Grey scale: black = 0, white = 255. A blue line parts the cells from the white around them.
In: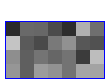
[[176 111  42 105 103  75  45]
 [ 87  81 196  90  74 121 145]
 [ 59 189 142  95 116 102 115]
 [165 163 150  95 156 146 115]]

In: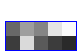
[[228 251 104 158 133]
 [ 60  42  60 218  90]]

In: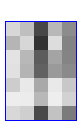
[[184 140 215 191  71]
 [221 131 181 215  50]
 [164 132 227 184  92]
 [154 138 225 180  97]
 [233 200 205 233 169]
 [238 210 237 236 184]
 [194 123 216 207  73]]

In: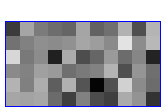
[[ 79 180  59 165 123 109 101 165  98 112 178]
 [140 184 114 129 143 139 145 166 157 138 227]
 [134  35 215 121 140  32 171  77 102 154 108]
 [149 111 138 130 160 154 111 122 130 179  79]
 [139 108 179 128 173  94 177  84   4  80 209]
 [147  51 166 163 167 107  63 129  76  63 171]]

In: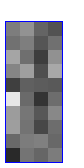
[[100  82 125 146]
 [ 85 112 113 126]
 [ 61 145 165 111]
 [ 79 168 133 159]
 [ 92  89  63  96]
 [ 52 109 230 106]
 [ 87 136 156 118]
 [ 71 109 158 115]
 [128 104 105 124]
 [102 124  41 116]]

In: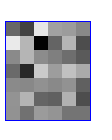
[[156 136 103  66 230 161]
 [181  77 234 182   2 100]
 [110  90 138 181 140 127]
 [193 170 106  39 202 157]
 [146  96 138 136 145 137]
 [177  77 147 180 101  96]
 [116 116 146 113 155 148]]

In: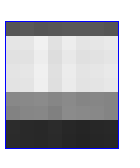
[[ 88  85  85  89  85  87  89  89]
 [230 233 229 230 241 225 237 228]
 [226 229 225 226 237 221 232 224]
 [230 233 228 230 240 224 236 228]
 [228 231 227 228 239 223 235 227]
 [134 132 136 137 139 134 138 133]
 [136 132 130 134 135 128 139 137]
 [ 39  40  44  41  40  43  39  37]
 [ 38  39  43  41  40  42  38  36]]

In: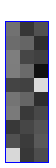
[[ 54  81 113]
 [101  46 108]
 [ 70  64 126]
 [106  17 125]
 [ 65 219  68]
 [101  45 116]
 [ 57  72 122]
 [ 70  84  56]
 [ 59  89  80]
 [ 55  77 216]]

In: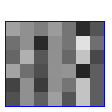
[[ 43  84 161 144 127 155 117]
 [225 111 112 144  42 143 117]
 [195  72 102 176  87 144 104]
 [ 37  94 163 111  79 145 148]
 [195  94  67 144  59 144 117]
 [195  94  81 144  95 159  85]]
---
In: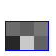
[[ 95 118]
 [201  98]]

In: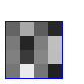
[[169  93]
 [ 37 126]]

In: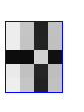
[[197  34]
 [196  35]]

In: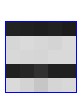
[[ 32  30]
 [218 215]]

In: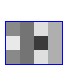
[[116 223]
 [116  59]]

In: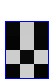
[[202   7]
 [203   6]]

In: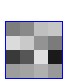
[[137 191]
 [201 147]]
